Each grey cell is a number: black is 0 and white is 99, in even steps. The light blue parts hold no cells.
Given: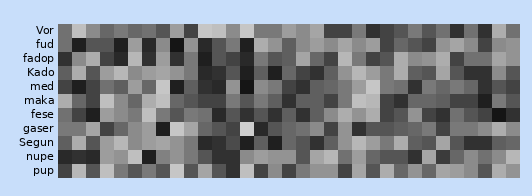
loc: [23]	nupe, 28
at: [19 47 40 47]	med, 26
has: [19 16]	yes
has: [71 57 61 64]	no
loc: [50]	nupe, 8
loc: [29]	Segun, 13

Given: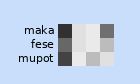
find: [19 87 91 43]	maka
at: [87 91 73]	fese, 2
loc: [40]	fese, 1
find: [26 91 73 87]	mupot
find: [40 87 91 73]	fese

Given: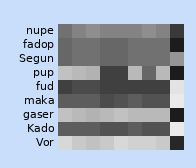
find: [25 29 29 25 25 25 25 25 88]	fud
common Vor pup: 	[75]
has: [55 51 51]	yes
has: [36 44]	no

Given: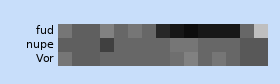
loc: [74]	fud, 15
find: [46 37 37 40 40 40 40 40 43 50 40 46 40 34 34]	Vor
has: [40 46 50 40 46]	no
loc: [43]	Vor, 9
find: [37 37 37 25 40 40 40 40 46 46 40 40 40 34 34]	nupe

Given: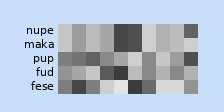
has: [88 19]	no
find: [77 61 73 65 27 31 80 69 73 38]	nupe
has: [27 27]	no

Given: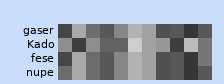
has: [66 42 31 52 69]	no
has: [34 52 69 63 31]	yes

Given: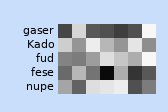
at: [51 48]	fud, 1
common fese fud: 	[67]
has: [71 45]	yes
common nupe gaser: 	[31]

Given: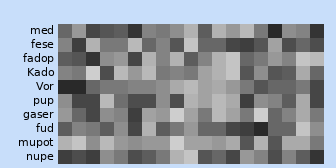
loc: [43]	pup, 5
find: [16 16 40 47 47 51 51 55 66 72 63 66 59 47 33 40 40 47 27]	Vor
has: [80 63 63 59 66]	yes
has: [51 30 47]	no

